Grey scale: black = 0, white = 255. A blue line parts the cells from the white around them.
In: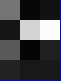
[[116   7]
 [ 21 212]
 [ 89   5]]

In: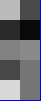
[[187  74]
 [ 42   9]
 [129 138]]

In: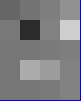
[[102 115]
 [120  43]
 [118 119]]

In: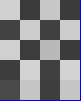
[[209  58]
 [ 66 205]
 [208  60]]

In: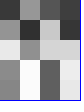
[[ 57 151]
 [148  48]
 [233 144]]

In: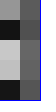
[[150  91]
 [ 19  80]
 [200 102]]
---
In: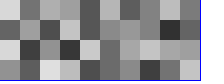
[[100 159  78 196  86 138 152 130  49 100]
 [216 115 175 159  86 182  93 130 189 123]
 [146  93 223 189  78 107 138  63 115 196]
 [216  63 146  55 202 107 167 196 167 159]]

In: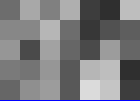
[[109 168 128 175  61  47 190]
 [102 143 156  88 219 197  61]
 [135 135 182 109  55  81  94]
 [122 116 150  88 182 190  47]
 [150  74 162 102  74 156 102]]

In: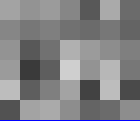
[[ 82 163 170 141 100 107 141]
 [163 147 155 134  88 170 107]
 [134 119 127 113 107 119 100]
 [189  94 127 163  66 189  74]
 [147  88 113 176 155 141 127]
 [155  58  94 207 147 183 119]]

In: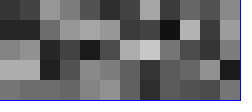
[[173 173  32  82 137 125  96  53  90 102 145  26]
 [131 145  38  67  26  75 173 200 117  75  53 125]
 [117 109 109 102 131 145  96  45  90  82  75 117]
 [ 53  67 151 125  82  45  67 165  59 102  82 137]
 [ 38  38 109 151 165 151  59  67  18 179  59 157]]

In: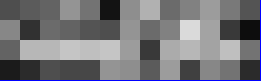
[[ 99 183 183 197 191 197 156  57 171 183 163 191 115]
 [ 78  91  99 148 115  19 142 177 107 129 156 121  84]
 [135  49 107  99  84  78 148 107 129 218 163  57  13]
 [ 27  43  78  71  71 148 142  91 156  64 135 115  43]]

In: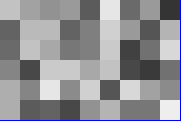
[[106 194 168 119 127 202  65 113 216]
 [ 99 186 186  99 127 208 154  85 180]
 [194 162 146 154  91 230 106 154  52]
 [174 133 230 139 208  85 216 162 139]
 [174  91  99  72 146 180 119 119 238]
 [133  72 202 202 168 194  72  58 113]]

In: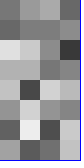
[[ 97 237  78 202]
 [148 210 148 133]
 [224 202 140  57]
 [178 178 119 133]
 [119 154 170 104]
 [104 125 125 140]
 [162  91 112 194]
 [194  72 210 186]]
